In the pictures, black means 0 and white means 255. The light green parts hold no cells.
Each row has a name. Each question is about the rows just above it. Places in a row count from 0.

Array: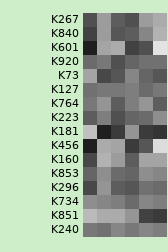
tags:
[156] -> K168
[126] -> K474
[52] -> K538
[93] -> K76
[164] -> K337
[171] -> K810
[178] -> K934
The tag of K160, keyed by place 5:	K337
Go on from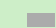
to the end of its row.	[149  66  59]
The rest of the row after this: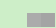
[ 59  86 220]
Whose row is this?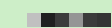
K181
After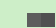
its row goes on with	[156 171]
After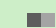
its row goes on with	[164]
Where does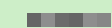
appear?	K853

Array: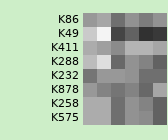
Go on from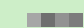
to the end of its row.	[146]
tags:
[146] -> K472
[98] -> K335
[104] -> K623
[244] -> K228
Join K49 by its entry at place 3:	K335
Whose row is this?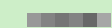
K878
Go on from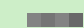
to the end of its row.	[166]

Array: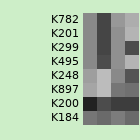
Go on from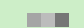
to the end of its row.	[112]
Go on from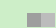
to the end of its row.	[137  84]
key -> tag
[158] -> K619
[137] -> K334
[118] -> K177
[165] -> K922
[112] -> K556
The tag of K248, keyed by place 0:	K619
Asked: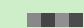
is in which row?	K299

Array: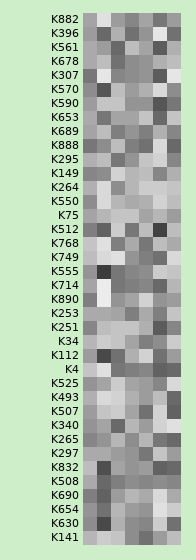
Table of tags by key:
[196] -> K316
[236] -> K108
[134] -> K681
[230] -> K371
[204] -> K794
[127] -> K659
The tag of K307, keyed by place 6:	K371
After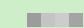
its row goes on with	[113 210  98]
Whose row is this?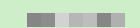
K149
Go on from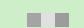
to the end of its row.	[134 164 119 156]
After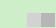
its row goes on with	[189 134 176]
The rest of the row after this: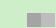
[127 148 127 176 134]

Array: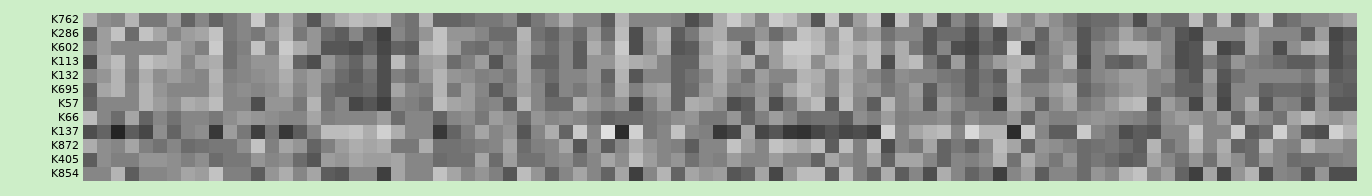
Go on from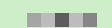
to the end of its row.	[ 93 180 134 149  86 157 134 114 114  63 173 157 100 142 165 120 134 157
 180 188  86 157 134  71 157  71 134 173  86 134 128  86 149  86  86]
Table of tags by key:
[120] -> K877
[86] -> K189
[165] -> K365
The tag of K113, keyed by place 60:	K877
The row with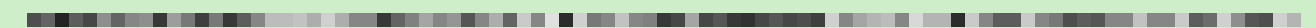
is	K137
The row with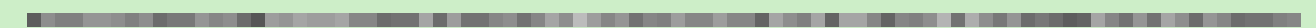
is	K405

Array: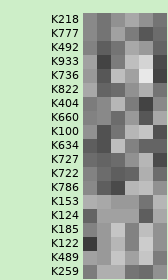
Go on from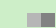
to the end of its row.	[204 145]
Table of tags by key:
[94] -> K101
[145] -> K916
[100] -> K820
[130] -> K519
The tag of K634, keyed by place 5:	K820
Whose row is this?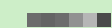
K727
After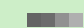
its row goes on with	[116]
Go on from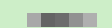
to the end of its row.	[116]

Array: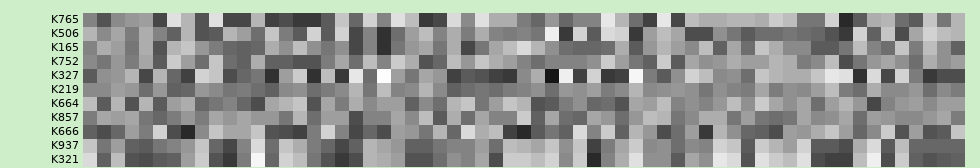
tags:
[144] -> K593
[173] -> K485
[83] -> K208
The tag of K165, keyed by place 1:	K485
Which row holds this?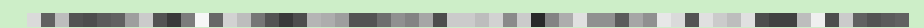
K321
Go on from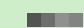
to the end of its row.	[166  77 203 203 189 210 138 203  41 131 173 224 144 144  91 166 144 231
 218  83 224 203 189 224  77  65  65 189 239  77 203  97  83  91  97]
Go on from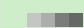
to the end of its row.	[ 71  97 181 166 151  97  97 118 131 131 158 110 189 181 166 197 144 197
  65 124 166 203 138 144 110 138 131 210 197  91 203 181 158 210  91  91
  77 173 218  91 189 103 103 103 103]
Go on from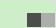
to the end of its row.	[218  91 189 103 103 103 103]
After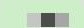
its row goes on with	[210 189 181]

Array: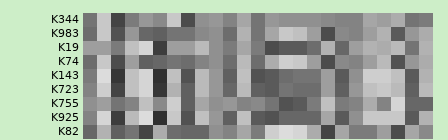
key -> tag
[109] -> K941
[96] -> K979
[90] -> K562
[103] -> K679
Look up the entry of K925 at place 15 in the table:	K679
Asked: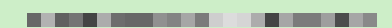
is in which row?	K82
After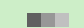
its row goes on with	[200 186  96 186]

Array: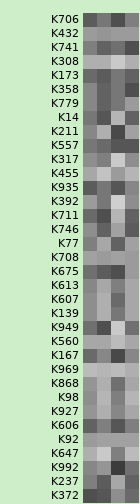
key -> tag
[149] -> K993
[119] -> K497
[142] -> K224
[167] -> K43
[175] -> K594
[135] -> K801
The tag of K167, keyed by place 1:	K801
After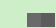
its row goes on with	[119  98]
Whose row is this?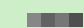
K358
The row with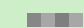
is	K613
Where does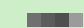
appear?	K675

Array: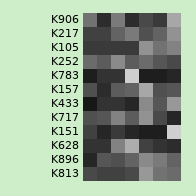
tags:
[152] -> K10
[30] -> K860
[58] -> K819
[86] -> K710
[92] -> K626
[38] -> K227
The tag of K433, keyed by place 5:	K710
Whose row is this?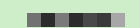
K906
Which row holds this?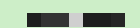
K783
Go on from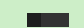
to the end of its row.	[207  30  30  38]
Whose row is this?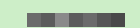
K252
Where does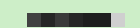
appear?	K151

